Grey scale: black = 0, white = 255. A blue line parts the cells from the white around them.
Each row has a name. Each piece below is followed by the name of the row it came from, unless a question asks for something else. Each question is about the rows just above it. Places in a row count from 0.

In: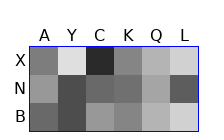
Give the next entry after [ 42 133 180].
[209]
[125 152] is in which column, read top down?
A
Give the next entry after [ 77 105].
[112]
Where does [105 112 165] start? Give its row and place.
N, 2
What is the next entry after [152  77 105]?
[112]

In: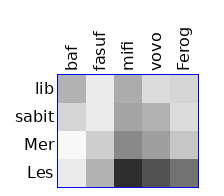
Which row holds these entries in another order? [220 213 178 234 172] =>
lib
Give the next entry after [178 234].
[172]
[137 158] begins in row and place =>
Mer, 2

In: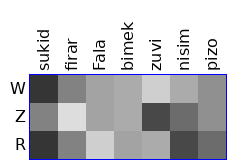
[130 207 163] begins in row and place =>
R, 1
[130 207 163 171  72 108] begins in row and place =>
R, 1
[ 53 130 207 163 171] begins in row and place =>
R, 0
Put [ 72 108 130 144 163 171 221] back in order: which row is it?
Z
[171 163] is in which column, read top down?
bimek

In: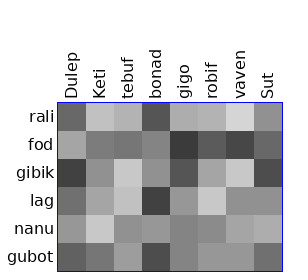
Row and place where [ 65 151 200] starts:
lag, 3
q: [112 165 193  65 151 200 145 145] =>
lag
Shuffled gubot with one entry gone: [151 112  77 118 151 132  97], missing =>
[157]
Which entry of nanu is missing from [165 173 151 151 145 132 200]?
[139]
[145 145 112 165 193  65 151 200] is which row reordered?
lag
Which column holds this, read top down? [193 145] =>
tebuf

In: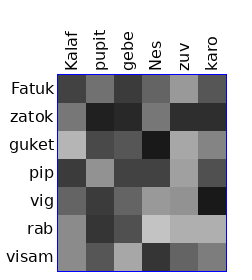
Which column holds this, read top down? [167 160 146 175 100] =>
zuv
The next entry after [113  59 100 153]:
[86]
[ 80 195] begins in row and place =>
rab, 2

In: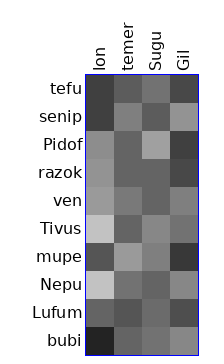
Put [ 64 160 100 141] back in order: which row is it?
Pidof
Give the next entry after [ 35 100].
[114]
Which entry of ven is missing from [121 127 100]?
[154]
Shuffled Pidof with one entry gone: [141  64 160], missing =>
[100]
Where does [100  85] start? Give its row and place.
Lufum, 0

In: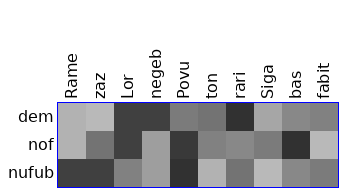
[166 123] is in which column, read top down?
Siga
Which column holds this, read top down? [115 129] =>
ton
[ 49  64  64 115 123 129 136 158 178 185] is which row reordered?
nufub
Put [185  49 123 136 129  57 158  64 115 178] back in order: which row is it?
nof
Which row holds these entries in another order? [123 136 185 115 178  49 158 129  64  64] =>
nufub
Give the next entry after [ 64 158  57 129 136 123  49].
[185]
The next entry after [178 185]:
[64]

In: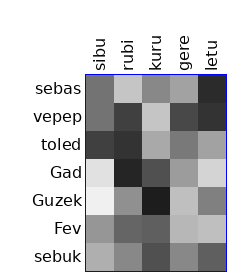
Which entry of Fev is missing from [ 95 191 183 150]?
[101]
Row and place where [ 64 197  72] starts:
vepep, 1

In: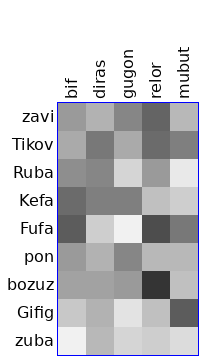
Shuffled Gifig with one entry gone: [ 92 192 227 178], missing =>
[200]
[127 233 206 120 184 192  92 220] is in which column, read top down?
mubut

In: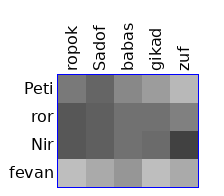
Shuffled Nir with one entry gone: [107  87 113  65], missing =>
[95]
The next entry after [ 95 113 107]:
[65]
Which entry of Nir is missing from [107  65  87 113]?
[95]
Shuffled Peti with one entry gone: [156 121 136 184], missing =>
[101]
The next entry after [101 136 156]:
[184]

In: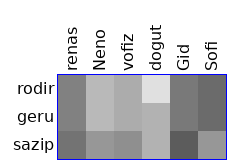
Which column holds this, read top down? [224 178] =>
dogut
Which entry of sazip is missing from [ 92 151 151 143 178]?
[115]
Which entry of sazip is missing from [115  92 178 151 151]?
[143]

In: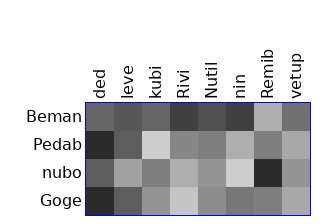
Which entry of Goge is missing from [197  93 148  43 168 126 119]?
[140]
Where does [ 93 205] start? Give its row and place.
Pedab, 1
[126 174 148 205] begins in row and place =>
nubo, 2

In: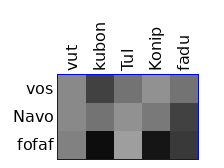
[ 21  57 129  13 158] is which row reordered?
fofaf
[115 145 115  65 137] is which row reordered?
vos
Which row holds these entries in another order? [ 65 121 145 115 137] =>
Navo

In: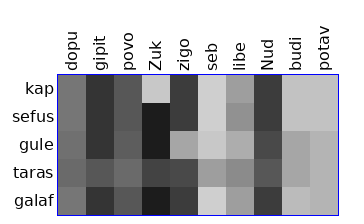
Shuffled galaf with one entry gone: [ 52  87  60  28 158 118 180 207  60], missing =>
[187]
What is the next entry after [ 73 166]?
[180]
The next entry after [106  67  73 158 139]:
[87]
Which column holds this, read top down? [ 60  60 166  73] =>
zigo
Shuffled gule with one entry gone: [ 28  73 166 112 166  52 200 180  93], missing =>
[173]
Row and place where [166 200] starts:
gule, 4

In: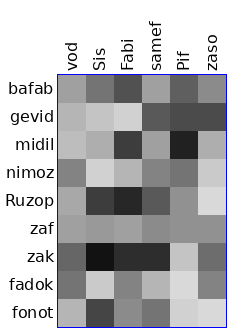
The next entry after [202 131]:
[181]
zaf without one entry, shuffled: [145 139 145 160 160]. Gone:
[153]
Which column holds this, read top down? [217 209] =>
Pif
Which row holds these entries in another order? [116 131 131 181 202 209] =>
nimoz
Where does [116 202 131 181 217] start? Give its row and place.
fadok, 0

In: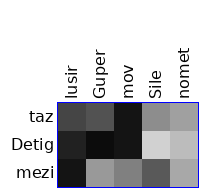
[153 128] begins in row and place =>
mezi, 1
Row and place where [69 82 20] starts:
taz, 0
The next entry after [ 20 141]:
[160]
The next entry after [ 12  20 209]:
[188]
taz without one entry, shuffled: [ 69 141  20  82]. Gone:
[160]

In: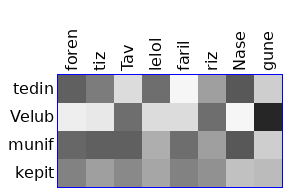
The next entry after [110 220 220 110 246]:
[38]
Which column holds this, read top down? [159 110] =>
riz
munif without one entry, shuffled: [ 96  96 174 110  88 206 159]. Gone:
[103]
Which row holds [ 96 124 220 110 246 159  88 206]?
tedin

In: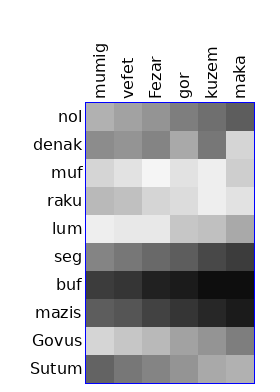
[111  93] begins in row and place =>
nol, 4
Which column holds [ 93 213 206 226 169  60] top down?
maka
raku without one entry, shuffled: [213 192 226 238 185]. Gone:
[220]
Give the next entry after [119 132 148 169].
[177]

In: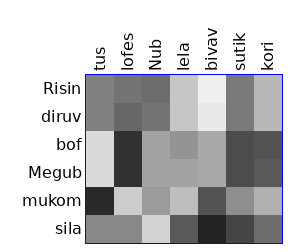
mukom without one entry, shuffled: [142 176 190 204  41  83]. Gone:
[155]
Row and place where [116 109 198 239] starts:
Risin, 1

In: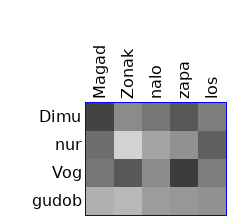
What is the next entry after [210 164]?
[145]
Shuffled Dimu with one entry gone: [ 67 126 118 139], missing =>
[88]
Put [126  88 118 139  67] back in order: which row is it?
Dimu
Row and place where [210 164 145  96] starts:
nur, 1
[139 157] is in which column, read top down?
nalo

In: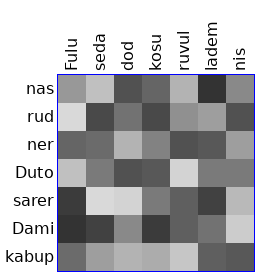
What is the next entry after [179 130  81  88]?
[158]
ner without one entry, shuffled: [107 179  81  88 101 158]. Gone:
[130]

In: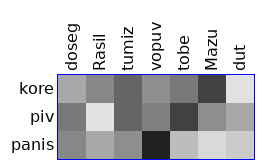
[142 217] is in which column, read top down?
Mazu
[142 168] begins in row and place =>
piv, 5
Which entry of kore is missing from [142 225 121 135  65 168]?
[101]
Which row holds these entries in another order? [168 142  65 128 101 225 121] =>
piv

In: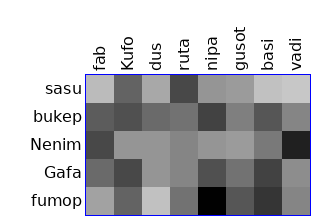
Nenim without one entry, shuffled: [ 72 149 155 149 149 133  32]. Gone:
[121]
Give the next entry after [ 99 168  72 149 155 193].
[199]
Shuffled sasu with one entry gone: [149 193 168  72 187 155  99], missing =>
[199]
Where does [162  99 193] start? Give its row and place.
fumop, 0
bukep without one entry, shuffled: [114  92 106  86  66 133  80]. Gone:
[127]
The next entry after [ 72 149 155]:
[193]

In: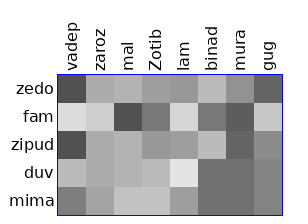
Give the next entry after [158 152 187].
[146]
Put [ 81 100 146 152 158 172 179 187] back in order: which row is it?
zedo
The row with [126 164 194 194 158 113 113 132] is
mima
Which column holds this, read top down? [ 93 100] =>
mura
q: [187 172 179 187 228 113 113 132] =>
duv
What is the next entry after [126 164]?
[194]

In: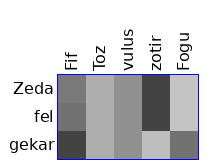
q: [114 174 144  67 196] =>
fel
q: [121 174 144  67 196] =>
Zeda
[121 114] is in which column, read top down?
Fif
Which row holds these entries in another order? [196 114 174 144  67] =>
fel

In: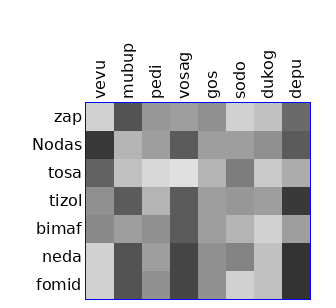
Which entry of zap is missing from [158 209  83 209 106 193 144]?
[151]
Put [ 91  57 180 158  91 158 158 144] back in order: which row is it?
Nodas
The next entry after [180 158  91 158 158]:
[144]
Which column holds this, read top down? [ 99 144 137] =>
vevu

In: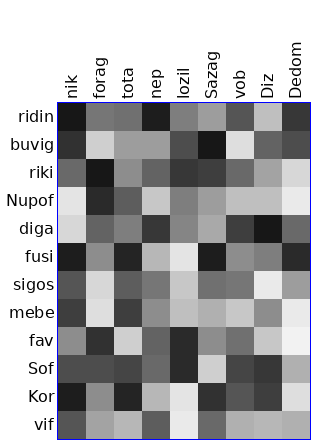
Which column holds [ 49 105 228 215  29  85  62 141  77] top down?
nik
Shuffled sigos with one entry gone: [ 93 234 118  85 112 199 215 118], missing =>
[157]
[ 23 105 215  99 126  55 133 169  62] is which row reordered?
diga
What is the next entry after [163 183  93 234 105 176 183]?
[176]
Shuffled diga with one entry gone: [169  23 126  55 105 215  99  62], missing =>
[133]

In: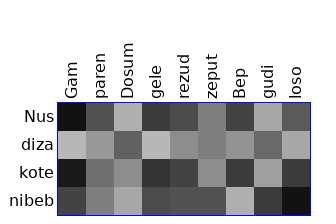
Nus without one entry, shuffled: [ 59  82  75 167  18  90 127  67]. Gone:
[175]
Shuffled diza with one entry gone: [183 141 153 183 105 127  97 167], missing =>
[147]
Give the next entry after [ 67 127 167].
[75]
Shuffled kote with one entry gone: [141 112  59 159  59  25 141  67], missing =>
[51]
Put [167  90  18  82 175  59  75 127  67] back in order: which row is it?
Nus

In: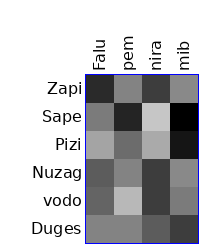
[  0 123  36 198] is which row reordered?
Sape
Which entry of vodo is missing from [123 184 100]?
[61]
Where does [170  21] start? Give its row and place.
Pizi, 2
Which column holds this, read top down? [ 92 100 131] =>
Falu
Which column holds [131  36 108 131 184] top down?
pem
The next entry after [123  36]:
[198]
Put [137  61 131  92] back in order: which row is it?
Nuzag

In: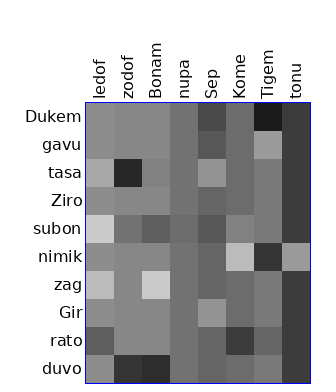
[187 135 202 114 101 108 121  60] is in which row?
zag
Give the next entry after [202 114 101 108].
[121]

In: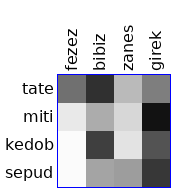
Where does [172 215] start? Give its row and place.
miti, 1
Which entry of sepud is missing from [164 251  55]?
[157]
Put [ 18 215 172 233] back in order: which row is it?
miti
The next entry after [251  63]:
[227]
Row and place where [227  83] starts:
kedob, 2
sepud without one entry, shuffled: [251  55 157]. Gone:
[164]

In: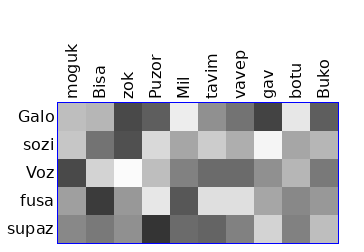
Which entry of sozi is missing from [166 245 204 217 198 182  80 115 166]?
[174]
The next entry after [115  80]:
[217]

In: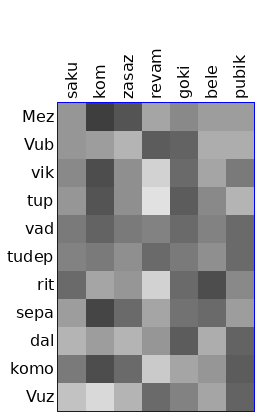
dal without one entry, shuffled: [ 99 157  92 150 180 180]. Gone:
[173]
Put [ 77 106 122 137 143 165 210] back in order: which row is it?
vik
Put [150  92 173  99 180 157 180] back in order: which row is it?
dal
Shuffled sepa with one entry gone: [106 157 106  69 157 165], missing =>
[114]
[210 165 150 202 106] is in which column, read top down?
revam
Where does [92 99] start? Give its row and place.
Vub, 3
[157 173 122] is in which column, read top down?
pubik

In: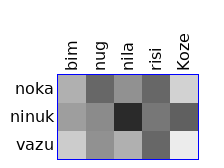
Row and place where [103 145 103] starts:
noka, 1
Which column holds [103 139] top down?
nug
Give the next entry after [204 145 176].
[103]
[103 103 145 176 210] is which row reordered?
noka
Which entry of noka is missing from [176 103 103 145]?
[210]
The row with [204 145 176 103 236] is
vazu

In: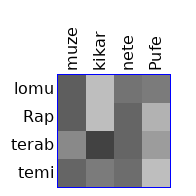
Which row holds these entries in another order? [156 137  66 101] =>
terab
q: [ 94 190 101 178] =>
Rap
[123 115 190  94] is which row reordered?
lomu
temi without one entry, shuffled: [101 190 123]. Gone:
[109]
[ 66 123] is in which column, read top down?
kikar

